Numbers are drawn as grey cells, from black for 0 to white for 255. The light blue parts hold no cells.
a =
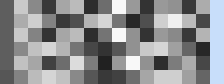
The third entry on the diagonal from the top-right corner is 137
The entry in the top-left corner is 94
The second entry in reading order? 201
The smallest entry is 33
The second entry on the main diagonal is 172
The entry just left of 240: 207
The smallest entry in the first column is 86
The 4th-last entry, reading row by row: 207
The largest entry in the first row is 248
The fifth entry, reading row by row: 166
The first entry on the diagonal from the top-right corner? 172
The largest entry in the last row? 213
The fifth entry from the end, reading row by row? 166
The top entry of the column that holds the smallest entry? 109
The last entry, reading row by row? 101
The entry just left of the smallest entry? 124

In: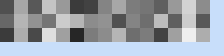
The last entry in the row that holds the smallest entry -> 173
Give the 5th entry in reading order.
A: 153
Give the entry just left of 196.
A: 88
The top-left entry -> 80
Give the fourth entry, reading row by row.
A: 196
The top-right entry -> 140
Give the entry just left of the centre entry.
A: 140
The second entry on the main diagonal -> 181
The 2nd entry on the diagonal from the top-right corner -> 204
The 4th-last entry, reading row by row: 66
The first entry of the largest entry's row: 59
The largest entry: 238
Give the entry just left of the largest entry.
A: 160

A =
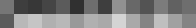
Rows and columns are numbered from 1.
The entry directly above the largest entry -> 145
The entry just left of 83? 104
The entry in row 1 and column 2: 62
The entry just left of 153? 184
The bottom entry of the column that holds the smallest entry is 153
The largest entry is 212
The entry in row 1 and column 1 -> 118
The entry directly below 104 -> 169

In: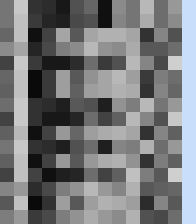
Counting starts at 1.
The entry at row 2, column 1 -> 117
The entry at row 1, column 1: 117
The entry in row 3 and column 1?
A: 102
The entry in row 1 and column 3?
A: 50
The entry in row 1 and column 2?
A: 200
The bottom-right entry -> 109
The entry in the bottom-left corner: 125
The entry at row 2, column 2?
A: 192

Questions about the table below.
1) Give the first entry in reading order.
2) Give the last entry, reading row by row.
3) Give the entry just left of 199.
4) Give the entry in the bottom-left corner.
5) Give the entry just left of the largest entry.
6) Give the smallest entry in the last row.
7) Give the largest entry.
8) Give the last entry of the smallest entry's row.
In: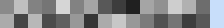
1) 138
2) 88
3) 171
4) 171
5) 117
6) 53
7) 214
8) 109

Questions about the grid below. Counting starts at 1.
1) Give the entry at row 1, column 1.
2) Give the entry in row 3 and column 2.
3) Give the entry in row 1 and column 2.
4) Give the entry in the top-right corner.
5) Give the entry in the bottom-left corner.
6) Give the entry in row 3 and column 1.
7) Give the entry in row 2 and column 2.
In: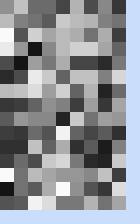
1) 144
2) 83
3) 193
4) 55
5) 83
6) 250
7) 128

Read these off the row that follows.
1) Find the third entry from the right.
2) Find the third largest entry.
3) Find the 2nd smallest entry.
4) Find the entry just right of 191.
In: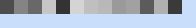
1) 91
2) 191
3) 58
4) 184

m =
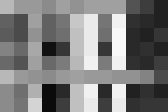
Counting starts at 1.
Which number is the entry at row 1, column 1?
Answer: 184
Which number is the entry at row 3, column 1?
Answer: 91
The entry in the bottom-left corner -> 139
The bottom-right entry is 54
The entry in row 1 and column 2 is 153
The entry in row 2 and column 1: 97
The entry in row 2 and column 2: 75
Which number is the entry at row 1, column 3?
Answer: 153
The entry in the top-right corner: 33

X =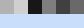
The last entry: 105
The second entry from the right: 64
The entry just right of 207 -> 23

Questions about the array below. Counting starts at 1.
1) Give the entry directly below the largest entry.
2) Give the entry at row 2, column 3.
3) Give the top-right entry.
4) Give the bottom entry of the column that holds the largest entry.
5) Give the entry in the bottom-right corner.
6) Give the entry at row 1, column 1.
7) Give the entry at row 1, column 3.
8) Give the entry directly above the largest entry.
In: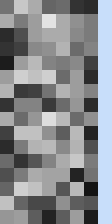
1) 171
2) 157
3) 43
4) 35
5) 28
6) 115
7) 171
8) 101

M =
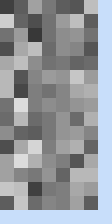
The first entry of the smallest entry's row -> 114
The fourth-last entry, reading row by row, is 133
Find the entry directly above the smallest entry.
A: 78
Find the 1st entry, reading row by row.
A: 64
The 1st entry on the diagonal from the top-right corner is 190
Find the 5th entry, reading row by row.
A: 93
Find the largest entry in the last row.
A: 198
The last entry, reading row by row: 93
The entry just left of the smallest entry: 155
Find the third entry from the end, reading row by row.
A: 126
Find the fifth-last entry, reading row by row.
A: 107
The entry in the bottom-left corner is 93
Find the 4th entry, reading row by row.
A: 120
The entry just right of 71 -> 126
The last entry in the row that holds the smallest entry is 114
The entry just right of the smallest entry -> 114
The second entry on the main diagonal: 100
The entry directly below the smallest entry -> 190
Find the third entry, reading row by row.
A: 161
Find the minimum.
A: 56
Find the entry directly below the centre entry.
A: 120
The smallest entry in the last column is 85
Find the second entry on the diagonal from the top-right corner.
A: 190

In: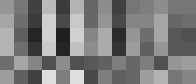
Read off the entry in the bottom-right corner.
133
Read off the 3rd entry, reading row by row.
65
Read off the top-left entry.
149
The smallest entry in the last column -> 80
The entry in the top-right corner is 118
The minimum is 31
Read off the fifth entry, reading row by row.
59
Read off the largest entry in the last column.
157
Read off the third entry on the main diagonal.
37
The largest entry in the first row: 186
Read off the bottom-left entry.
157
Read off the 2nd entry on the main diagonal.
110
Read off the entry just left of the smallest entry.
208
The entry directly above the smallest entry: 73
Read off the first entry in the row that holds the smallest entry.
179
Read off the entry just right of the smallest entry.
208
